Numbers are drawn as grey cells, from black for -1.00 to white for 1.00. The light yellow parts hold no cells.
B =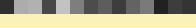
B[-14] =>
-0.63
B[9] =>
-0.22
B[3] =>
-0.44
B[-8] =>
-0.40

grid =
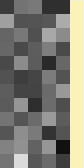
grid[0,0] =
-0.54
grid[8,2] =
-0.16
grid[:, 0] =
[-0.54, 0.25, -0.21, -0.19, -0.43, -0.36, -0.27, -0.29, -0.09, -0.33, 0.02, -0.09]
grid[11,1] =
0.72
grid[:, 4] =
[-0.63, 0.34, 0.09, -0.42, -0.19, -0.35, 0.19, -0.39, -0.28, -0.34, -0.87, -0.52]
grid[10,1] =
0.14
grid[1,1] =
-0.36
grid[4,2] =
-0.28
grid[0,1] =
-0.10
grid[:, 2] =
[-0.05, -0.34, -0.37, -0.27, -0.28, -0.46, -0.47, -0.64, -0.16, -0.04, -0.23, -0.32]
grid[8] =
[-0.09, -0.33, -0.16, 0.21, -0.28]
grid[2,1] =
-0.06
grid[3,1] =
-0.42
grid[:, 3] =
[-0.63, -0.32, 0.32, -0.01, -0.68, -0.03, -0.16, -0.15, 0.21, -0.60, 0.18, -0.16]

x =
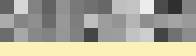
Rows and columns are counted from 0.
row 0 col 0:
-0.23
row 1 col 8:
0.16
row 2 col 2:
0.07
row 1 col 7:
0.23
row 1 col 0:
0.34
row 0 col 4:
0.14
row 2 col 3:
0.02
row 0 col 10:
0.85
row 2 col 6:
-0.46
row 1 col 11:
0.20
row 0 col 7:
-0.19
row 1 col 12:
0.29
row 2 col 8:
0.23

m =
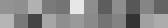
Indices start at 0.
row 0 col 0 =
0.15
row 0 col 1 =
0.12
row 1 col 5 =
0.21
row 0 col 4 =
-0.09
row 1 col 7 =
-0.09
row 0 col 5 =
0.81
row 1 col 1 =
-0.05

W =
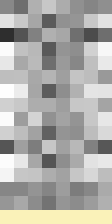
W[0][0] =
0.07
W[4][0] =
0.81
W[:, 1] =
[-0.14, 0.57, -0.35, 0.51, 0.32, 0.50, 0.85, 0.57, 0.23, 0.48, 0.25, 0.81, 0.55, 0.05, 0.32]
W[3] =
[0.97, 0.51, 0.44, -0.30, 0.16, 0.11, 0.64, 0.94]
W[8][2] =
0.66
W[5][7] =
0.20
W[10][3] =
0.55
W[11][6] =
0.77
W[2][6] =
-0.40
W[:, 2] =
[0.38, 0.30, 0.01, 0.44, 0.46, 0.32, 0.30, 0.36, 0.66, 0.27, -0.02, 0.31, 0.54, 0.16, 0.10]
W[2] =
[-0.64, -0.35, 0.01, 0.38, 0.31, -0.13, -0.40, -0.14]
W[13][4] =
0.23
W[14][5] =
0.10
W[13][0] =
0.05
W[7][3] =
0.36
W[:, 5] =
[0.13, 0.17, -0.13, 0.11, 0.06, 0.54, 0.39, 0.56, 0.16, 0.12, 0.44, 0.33, 0.55, -0.03, 0.10]
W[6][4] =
0.11
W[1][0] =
0.77
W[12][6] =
0.69
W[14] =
[0.18, 0.32, 0.10, -0.10, 0.17, 0.10, 0.22, 0.38]
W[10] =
[-0.33, 0.25, -0.02, 0.55, 0.26, 0.44, 0.01, -0.32]
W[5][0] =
0.49
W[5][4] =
0.25
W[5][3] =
0.41
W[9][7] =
0.70
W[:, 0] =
[0.07, 0.77, -0.64, 0.97, 0.81, 0.49, 0.99, 0.63, 0.97, 0.63, -0.33, 0.98, 0.91, 0.05, 0.18]
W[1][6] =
0.57

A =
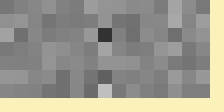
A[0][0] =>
-0.07
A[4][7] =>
0.15
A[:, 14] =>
[-0.05, 0.23, 0.15, 0.06, -0.02, 0.19, -0.01]
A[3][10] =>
-0.01
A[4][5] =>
0.08
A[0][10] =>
0.09
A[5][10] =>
0.05
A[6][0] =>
0.05
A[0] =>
[-0.07, 0.01, 0.06, 0.13, 0.01, -0.03, 0.22, 0.16, 0.15, 0.08, 0.09, -0.03, 0.29, 0.10, -0.05]
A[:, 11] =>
[-0.03, 0.07, 0.04, 0.16, 0.09, -0.01, -0.04]
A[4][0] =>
0.01
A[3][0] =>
-0.05
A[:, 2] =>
[0.06, 0.04, 0.06, 0.03, 0.01, 0.06, 0.02]
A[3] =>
[-0.05, -0.01, 0.03, 0.15, 0.12, 0.05, -0.02, 0.29, 0.04, -0.03, -0.01, 0.16, 0.23, -0.05, 0.06]
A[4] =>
[0.01, 0.00, 0.01, 0.16, 0.06, 0.08, 0.02, 0.15, 0.15, 0.13, 0.03, 0.09, -0.04, -0.09, -0.02]
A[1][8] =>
-0.09
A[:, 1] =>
[0.01, 0.16, -0.12, -0.01, 0.00, 0.17, 0.03]
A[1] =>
[0.13, 0.16, 0.04, -0.08, -0.02, -0.04, -0.02, 0.15, -0.09, -0.11, 0.06, 0.07, 0.32, 0.04, 0.23]
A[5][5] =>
0.07
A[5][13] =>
0.06
